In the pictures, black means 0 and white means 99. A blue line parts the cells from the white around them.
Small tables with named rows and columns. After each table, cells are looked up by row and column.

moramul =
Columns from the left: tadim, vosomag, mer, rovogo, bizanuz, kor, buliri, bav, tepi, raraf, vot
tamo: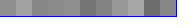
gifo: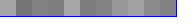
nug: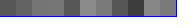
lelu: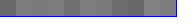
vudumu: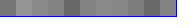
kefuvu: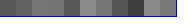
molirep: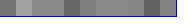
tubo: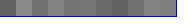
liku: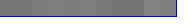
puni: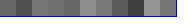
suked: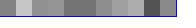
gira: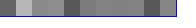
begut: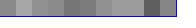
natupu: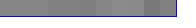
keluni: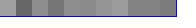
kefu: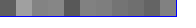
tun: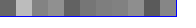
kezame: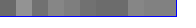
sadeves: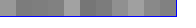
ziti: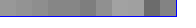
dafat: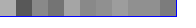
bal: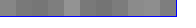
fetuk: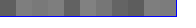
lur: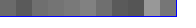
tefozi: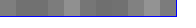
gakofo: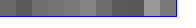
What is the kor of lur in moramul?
50
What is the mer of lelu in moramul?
47
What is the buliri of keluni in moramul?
58
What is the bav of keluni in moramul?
60
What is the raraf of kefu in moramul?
39
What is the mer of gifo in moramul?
50
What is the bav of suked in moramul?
62
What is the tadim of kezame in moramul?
41
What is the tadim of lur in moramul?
41
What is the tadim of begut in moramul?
53
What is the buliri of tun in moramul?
49

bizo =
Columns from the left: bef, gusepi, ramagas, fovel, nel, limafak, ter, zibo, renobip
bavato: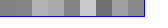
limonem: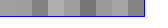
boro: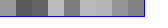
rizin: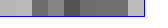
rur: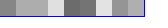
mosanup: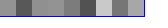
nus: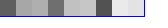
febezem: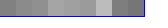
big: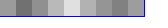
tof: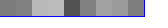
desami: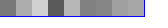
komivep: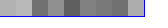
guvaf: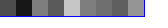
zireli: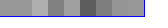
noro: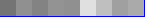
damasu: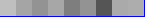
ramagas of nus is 68
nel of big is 87
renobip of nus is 88
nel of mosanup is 48
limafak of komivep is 50
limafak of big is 69
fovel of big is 72
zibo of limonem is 64
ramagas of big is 56
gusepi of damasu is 64

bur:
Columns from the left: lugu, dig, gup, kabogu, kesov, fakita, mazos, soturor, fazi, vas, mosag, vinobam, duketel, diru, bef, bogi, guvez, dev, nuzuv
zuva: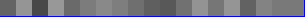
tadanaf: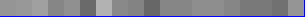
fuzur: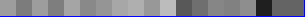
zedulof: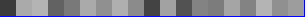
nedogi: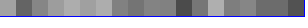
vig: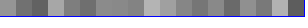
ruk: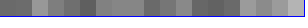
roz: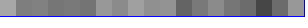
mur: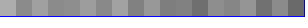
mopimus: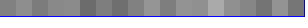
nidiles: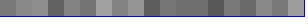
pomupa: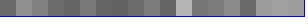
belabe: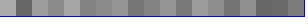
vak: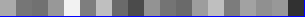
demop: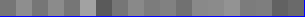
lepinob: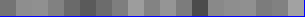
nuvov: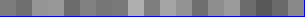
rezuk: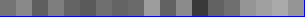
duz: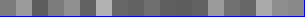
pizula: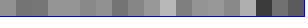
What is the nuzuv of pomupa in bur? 61
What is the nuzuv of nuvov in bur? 53
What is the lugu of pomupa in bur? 41
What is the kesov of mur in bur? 55
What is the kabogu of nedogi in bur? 61
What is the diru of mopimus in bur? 66
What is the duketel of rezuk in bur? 22
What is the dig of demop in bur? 55
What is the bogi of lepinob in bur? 56
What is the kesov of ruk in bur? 43
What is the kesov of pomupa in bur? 39
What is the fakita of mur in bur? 61
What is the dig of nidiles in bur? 53
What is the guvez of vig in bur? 47
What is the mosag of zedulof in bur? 63
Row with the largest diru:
vak

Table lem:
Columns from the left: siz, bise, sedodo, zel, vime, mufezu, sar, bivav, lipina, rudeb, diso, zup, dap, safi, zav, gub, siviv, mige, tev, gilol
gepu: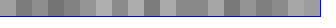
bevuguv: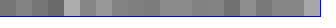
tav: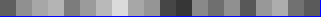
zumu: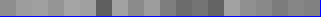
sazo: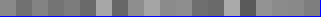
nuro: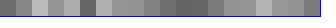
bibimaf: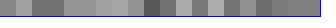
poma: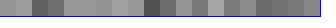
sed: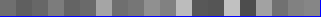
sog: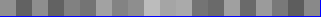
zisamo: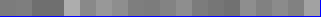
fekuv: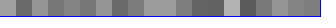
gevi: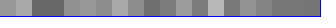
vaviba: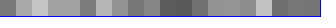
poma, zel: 43
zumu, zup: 42
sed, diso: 50
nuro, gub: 58
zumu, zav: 63
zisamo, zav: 44
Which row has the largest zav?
sed

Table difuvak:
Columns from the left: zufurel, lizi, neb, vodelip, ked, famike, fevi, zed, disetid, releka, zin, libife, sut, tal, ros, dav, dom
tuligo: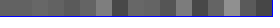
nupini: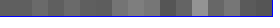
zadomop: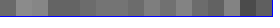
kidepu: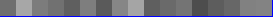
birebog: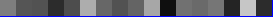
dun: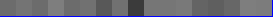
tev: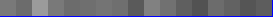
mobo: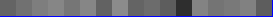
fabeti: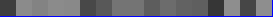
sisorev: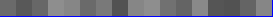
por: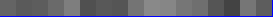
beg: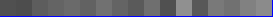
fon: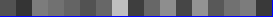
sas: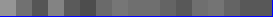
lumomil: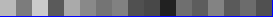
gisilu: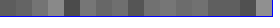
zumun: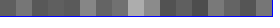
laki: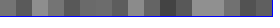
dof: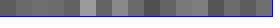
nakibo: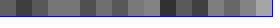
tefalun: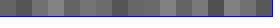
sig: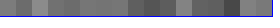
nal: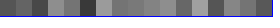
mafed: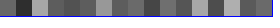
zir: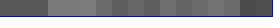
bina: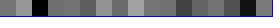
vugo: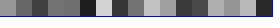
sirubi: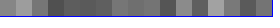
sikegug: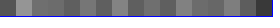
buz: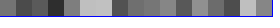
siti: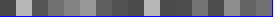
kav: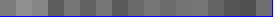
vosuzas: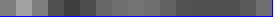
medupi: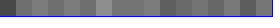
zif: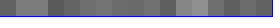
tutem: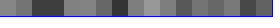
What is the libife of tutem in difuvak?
34
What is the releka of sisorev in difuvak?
55
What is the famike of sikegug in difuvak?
46
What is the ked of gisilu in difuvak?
29
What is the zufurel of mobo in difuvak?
39
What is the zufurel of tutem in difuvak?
52
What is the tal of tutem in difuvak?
40
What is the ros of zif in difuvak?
37
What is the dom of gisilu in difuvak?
56
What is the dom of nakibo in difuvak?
64
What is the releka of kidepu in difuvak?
37
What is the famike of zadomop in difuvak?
42
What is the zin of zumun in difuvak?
32
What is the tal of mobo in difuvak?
45
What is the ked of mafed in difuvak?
32
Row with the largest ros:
mafed

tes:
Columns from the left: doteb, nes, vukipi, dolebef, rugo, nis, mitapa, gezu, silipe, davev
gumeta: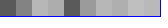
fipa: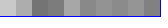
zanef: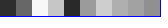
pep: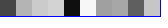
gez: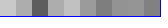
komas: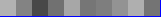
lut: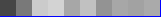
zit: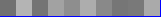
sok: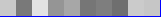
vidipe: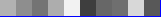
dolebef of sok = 58
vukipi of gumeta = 71
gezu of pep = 65
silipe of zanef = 63
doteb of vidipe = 69
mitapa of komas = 49
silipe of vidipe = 84
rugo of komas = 65
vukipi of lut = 79
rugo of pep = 6
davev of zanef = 56
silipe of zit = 47
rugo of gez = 75
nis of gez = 60
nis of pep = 96
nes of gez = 67
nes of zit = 70
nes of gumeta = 51
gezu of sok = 43
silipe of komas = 68

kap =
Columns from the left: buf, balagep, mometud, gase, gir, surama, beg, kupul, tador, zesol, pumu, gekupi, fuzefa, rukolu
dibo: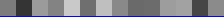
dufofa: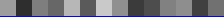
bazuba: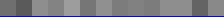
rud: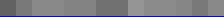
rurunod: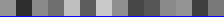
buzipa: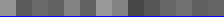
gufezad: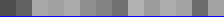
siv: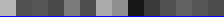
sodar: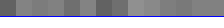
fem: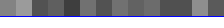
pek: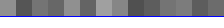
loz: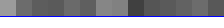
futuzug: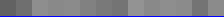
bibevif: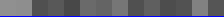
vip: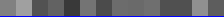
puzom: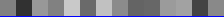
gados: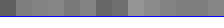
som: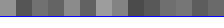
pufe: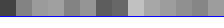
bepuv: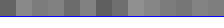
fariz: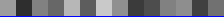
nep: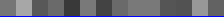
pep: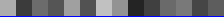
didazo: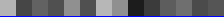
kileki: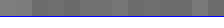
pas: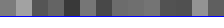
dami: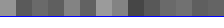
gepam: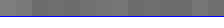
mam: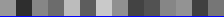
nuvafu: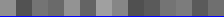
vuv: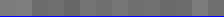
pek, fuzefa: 36
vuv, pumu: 41
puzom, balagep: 19
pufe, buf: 26
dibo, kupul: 53
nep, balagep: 65
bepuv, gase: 50
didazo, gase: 31
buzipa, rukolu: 39
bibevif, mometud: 31
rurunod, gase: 43
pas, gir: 22
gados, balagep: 49
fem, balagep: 60
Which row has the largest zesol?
pufe

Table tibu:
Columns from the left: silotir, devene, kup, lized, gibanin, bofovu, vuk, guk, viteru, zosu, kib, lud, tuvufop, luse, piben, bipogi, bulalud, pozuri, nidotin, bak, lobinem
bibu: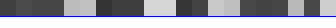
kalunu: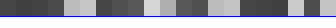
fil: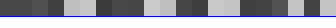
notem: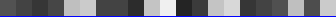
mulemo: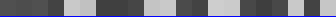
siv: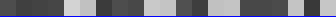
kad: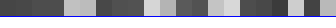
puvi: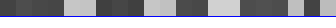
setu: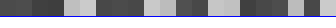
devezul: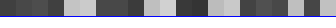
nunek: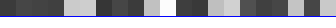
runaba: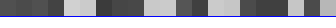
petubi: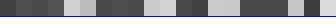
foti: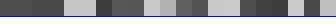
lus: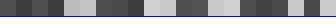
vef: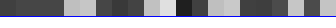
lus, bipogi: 30
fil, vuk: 23
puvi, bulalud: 31
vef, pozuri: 29
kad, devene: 28
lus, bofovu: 76
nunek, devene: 27

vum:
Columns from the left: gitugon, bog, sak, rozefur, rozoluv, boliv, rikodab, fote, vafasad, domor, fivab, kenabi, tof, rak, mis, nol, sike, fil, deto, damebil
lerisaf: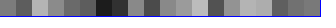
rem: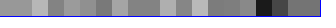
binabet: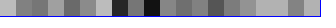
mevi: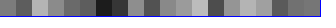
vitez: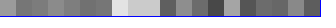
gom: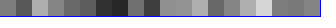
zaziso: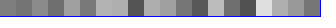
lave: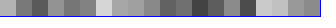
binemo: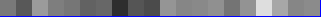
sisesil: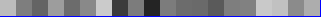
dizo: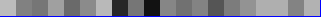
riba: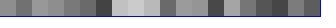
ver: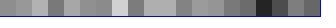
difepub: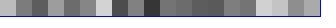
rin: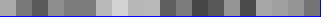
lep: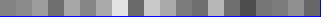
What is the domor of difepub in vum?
21
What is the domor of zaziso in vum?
67
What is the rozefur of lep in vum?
43
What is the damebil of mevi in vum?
46
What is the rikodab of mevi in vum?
11
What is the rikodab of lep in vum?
66
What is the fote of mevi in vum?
21
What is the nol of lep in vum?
30
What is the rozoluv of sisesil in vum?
42
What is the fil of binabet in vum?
69
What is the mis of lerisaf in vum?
57
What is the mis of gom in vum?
52
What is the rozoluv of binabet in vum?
41
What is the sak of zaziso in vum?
54
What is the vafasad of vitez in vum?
79
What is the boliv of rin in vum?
48
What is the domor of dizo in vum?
7

